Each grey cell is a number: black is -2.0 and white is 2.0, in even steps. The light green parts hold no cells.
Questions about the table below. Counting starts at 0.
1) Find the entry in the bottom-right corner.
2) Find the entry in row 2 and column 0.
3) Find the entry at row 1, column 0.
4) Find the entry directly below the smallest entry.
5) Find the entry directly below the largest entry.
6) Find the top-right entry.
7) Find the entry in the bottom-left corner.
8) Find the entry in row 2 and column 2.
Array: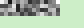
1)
-0.4
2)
0.8
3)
-0.8
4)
0.0
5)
0.4
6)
2.0
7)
-0.4
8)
1.0

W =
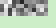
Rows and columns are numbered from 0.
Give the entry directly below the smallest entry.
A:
0.8
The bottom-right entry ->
0.6
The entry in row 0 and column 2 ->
1.8
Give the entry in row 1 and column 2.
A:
0.4
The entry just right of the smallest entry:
0.2
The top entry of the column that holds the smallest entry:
-1.4
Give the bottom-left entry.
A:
1.0
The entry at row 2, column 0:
-0.6
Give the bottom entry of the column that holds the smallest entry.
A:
-0.2
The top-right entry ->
0.0
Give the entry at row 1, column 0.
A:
-0.4
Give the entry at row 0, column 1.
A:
1.0
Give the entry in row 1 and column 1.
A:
1.8

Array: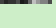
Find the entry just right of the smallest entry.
-1.4
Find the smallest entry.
-1.6

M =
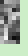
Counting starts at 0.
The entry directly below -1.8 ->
0.2
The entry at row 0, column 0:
-1.2
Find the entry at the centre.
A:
0.6
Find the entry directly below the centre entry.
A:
0.0
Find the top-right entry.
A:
0.2
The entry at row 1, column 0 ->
-0.4
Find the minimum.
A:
-1.8
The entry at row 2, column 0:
-0.2
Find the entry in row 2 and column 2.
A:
0.8
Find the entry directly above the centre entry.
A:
0.8
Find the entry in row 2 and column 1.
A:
0.4
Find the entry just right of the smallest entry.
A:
-1.6
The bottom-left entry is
1.0
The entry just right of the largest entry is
-1.0
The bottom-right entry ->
-1.0
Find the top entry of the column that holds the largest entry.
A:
0.8

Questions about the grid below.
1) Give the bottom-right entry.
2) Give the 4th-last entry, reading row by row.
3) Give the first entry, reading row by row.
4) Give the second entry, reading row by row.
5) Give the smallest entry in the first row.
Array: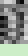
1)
0.5
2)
-0.9
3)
0.7
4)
1.3
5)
-1.9

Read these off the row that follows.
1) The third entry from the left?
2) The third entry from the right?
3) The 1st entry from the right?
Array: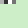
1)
2.0
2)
-1.2
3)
-0.2

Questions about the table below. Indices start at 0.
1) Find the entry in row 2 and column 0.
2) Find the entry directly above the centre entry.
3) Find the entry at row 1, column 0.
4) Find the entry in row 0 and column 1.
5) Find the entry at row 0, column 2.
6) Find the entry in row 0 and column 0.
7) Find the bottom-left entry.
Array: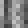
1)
0.8
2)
0.6
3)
0.6
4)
-1.0
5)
-0.4
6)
0.8
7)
0.0

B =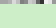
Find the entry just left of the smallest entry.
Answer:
-0.4
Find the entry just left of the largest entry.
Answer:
-1.2
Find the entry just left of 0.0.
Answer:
1.0
